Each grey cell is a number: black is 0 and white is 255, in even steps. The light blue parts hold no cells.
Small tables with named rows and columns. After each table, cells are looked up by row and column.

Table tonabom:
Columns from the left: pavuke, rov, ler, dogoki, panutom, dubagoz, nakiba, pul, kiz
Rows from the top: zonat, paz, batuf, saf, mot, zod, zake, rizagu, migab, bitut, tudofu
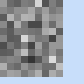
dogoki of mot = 123
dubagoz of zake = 158
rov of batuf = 180
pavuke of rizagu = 92
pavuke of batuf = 91
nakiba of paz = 157
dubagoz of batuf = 109
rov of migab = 134
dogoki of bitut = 147
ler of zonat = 96
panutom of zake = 69
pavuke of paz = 135
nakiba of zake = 106
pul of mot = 182
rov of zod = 90

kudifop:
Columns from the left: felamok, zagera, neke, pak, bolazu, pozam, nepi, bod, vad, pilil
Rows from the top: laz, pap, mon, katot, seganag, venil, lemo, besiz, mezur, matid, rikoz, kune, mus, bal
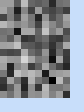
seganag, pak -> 167
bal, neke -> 155
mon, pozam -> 35
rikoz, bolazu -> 185
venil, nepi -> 110
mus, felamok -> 46
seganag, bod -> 127
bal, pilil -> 47

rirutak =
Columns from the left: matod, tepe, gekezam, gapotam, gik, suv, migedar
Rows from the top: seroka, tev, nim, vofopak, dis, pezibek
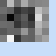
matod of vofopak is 108
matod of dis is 87
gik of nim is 39
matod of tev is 110
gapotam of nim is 91
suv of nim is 218
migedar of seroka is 136
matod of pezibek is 125
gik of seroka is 125
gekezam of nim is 66
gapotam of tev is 67
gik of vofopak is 63
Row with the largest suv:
nim

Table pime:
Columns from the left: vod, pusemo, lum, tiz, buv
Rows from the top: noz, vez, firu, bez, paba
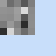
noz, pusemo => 109
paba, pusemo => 211
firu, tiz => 87
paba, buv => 137
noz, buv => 126
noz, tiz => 88
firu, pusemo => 140
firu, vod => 142
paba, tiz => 108
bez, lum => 129
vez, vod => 146
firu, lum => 155
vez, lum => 158
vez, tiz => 218
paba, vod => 46
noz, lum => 129
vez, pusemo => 144
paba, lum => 142

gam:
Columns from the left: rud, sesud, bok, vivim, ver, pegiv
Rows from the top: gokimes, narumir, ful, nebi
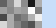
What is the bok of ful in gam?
110
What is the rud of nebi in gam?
215
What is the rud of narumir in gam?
159
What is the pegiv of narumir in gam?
126
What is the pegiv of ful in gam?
240
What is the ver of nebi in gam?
82
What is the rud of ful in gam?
72
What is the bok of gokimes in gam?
215

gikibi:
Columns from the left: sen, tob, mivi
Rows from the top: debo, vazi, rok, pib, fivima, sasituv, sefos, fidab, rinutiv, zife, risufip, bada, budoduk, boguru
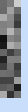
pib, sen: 128
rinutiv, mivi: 125
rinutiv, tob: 126
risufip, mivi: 75
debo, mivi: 204
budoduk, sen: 91
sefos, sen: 26
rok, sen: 171
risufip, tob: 107
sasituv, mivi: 120
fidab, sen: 103
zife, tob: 114
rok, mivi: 75
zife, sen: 63
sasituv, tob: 132
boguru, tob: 50
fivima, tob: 181
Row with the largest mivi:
debo

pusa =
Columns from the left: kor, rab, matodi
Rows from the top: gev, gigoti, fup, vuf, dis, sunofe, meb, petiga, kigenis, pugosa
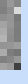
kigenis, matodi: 151
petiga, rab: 125
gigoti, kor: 128
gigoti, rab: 142
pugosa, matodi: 64
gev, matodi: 135
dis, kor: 172
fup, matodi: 120
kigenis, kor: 128
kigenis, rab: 135
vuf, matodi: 126
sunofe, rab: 140
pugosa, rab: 154
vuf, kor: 163
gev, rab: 152
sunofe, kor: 180
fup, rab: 149
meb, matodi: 157
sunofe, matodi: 125
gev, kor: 132

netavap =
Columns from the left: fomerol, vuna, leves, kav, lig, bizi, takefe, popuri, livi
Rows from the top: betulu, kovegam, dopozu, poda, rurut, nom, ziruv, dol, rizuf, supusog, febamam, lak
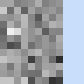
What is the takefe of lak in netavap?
129
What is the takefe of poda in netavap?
138
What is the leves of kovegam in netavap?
177
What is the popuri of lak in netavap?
51
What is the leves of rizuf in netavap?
175
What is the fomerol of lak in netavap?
196
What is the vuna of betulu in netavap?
166
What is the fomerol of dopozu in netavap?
150
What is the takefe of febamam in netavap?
184
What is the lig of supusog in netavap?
172
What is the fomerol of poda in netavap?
112
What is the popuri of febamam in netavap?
164
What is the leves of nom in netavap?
126
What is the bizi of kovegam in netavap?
134
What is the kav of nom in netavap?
170
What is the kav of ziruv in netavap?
170
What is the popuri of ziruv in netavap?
142
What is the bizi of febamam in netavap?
111
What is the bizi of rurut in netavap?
164
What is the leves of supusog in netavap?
166

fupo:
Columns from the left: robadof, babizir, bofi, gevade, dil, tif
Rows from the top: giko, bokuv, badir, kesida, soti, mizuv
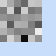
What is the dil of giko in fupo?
198
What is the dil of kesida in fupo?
126
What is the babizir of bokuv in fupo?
206
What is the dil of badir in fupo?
151
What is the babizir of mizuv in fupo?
209
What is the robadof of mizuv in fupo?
122
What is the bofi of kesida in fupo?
176
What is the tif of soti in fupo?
236
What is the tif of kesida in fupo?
88
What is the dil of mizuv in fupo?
196
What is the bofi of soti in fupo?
130
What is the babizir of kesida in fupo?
91
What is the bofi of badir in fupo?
143
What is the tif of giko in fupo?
192
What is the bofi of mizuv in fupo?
166
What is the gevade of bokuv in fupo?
205
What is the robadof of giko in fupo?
208

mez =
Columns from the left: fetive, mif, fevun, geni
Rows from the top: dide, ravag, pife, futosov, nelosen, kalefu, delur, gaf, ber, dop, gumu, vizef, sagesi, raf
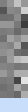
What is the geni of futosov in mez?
61
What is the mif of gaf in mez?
152
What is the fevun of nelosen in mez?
106
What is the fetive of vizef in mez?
121
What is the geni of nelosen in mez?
123
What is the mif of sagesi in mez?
119
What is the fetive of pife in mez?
110
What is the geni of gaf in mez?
101
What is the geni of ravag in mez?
206
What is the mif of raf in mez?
117
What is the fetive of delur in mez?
137
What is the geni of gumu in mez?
173
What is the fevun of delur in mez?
168
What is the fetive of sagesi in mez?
111
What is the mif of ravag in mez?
137

